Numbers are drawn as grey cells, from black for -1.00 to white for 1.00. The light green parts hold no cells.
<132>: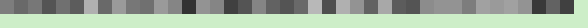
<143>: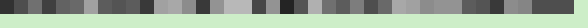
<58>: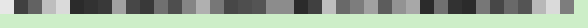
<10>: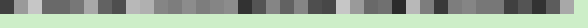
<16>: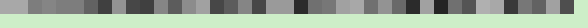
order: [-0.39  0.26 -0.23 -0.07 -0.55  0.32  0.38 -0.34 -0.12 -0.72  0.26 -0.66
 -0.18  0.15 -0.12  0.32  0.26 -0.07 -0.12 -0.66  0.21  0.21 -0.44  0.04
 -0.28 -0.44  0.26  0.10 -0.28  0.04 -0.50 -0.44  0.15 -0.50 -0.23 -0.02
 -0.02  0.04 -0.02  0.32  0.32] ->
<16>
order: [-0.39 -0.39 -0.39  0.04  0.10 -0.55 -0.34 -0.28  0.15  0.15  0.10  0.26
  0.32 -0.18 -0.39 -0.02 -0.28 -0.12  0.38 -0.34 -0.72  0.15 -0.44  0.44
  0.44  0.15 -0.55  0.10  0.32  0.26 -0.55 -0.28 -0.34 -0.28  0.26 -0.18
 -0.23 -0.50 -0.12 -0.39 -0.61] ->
<143>
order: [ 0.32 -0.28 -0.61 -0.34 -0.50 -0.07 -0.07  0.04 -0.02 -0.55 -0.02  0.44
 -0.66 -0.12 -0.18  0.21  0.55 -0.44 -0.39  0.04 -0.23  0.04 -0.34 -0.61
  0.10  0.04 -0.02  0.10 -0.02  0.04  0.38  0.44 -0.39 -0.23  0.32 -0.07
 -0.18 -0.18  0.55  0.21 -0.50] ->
<10>

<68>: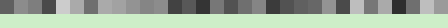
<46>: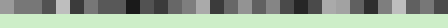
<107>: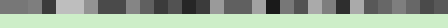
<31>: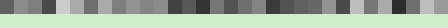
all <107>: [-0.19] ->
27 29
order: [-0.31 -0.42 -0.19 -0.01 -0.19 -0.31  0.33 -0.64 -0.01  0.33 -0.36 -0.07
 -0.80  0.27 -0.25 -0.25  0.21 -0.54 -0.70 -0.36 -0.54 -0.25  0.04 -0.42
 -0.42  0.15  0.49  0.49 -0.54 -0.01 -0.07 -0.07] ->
<107>

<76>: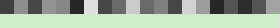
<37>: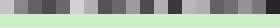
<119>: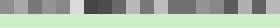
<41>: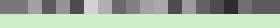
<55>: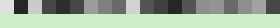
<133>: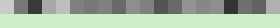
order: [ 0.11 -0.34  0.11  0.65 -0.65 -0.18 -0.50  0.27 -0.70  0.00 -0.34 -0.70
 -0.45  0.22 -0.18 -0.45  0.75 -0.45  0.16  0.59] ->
<55>
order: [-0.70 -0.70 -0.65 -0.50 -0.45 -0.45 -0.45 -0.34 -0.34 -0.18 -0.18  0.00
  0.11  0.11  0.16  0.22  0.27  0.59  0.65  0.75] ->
<55>

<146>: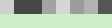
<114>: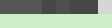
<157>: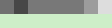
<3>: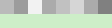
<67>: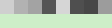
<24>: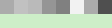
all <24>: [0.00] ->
4
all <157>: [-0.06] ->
2 3 4 5
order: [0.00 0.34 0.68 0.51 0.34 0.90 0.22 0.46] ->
<3>
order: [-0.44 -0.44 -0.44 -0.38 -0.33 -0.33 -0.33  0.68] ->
<114>
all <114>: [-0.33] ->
0 1 2
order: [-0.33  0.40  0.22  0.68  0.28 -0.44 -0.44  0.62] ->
<146>
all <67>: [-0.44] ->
6

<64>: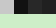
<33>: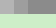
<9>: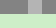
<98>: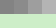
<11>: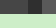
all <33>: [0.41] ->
0
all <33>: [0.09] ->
2 3
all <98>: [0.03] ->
0
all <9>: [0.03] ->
0 1 3
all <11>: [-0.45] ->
0 1
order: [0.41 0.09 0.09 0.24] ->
<33>

